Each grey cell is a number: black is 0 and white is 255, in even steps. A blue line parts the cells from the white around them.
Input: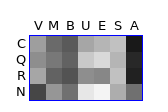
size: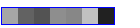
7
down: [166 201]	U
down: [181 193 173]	S

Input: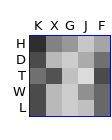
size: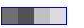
4
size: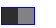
2
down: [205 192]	G
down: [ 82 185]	X
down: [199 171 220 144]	J
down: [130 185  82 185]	X

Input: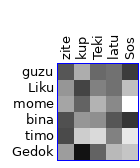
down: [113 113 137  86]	latu
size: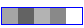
5
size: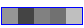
5
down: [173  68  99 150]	kup
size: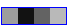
4
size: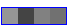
4
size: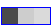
3

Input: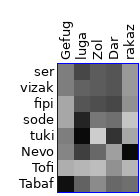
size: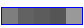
5
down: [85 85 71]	Dar
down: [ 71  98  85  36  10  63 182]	luga
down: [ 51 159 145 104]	Dar

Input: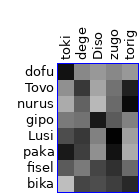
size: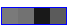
4
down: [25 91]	toki
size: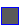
1
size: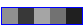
5
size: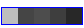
5
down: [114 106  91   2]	zugo
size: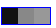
3

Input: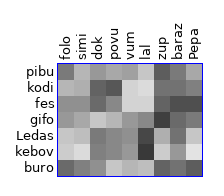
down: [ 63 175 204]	zup
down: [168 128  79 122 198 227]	Pepa
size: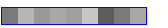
9
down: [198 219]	lal

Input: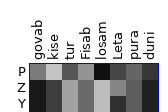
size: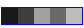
5
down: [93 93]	pura

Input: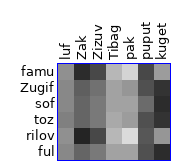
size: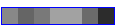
7
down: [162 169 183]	Tibag
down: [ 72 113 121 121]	Zizuv
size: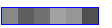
6
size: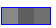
3
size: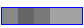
5
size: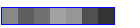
7

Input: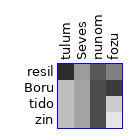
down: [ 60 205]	fozu
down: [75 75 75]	nunom
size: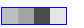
4
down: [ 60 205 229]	fozu

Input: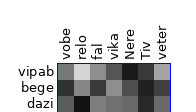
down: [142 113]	vika
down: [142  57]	fal
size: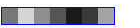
7
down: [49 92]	vobe
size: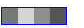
4

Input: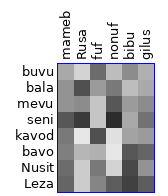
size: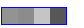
4
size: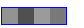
4
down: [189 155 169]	bibu
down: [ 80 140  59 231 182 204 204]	Rusa
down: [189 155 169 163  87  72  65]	bibu
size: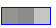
3

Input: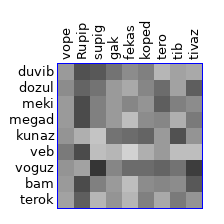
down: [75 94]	Rupip
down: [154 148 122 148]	vope
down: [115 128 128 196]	supig
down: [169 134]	fekas
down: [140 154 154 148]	vope
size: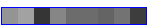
9

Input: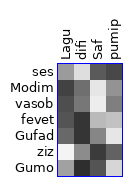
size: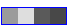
4
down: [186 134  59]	Saf
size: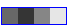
4
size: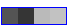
4
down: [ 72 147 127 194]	pumip
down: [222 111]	difi

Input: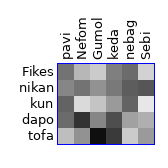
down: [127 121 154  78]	keda
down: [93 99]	nebag
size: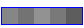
5

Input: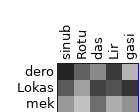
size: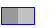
2
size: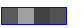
4
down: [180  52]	gasi
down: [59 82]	Lir
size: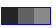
3
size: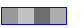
4

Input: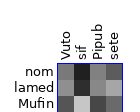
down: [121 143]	Vuto
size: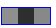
3
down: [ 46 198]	sif
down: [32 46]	sif
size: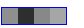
4
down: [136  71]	Pipub
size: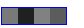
4

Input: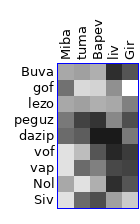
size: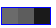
3
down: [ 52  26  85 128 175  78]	Bapev
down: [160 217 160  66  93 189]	tuma
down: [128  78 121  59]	Gir

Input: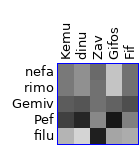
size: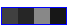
4
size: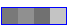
4
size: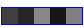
5
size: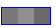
3
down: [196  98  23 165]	Gifos

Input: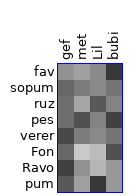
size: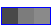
3
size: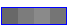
4
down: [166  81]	met
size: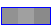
3
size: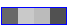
4
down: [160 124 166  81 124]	met
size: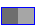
2

